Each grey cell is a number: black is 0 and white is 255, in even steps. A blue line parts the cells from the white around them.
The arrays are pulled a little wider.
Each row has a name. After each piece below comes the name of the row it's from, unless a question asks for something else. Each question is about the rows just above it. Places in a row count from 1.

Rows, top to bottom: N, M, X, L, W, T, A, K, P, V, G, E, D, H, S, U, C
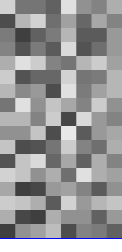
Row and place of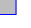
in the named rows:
C, 4
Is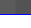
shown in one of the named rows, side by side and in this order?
no
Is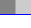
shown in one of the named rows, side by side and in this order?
yes
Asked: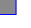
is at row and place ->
A, 2

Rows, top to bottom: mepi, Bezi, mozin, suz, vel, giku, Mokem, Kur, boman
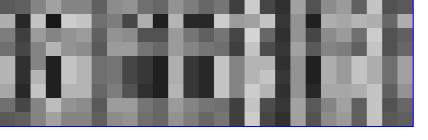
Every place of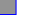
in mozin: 5 8 20
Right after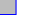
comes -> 147
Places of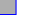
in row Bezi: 1 10 22 25 27
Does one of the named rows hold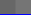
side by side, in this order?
yes

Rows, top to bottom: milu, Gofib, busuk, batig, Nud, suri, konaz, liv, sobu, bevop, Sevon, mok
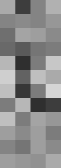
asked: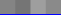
Sevon
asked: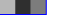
Nud
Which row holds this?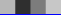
Nud
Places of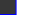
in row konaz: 2
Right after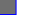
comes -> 164

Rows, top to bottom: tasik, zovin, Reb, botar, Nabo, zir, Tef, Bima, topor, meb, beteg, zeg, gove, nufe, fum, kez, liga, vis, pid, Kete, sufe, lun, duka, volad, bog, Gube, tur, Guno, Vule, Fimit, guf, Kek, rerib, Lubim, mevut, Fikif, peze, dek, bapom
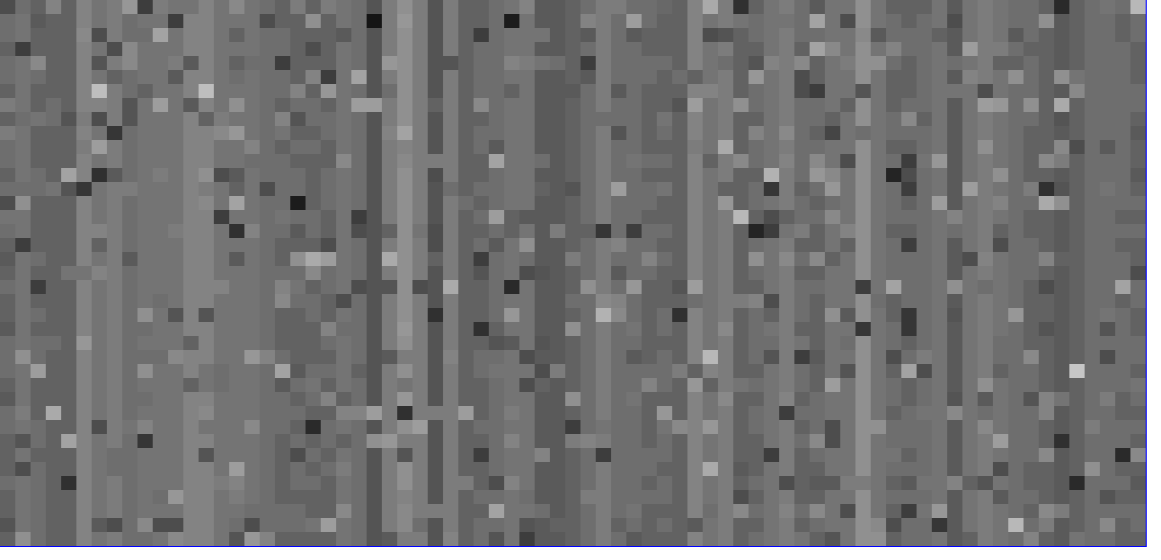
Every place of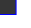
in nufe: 6 51
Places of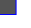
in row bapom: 16 25 29 33 55
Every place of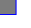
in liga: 8 12 30 37 48 53 65
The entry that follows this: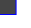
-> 116
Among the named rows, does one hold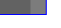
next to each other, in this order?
yes
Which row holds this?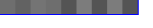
rerib
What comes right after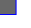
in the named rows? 98

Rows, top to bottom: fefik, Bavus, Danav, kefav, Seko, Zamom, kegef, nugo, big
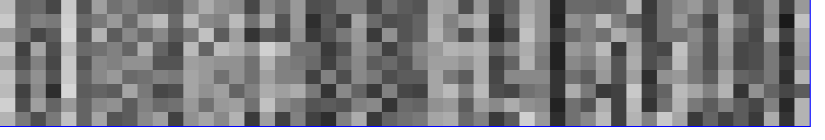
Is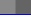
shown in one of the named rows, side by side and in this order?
yes
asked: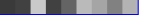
kegef

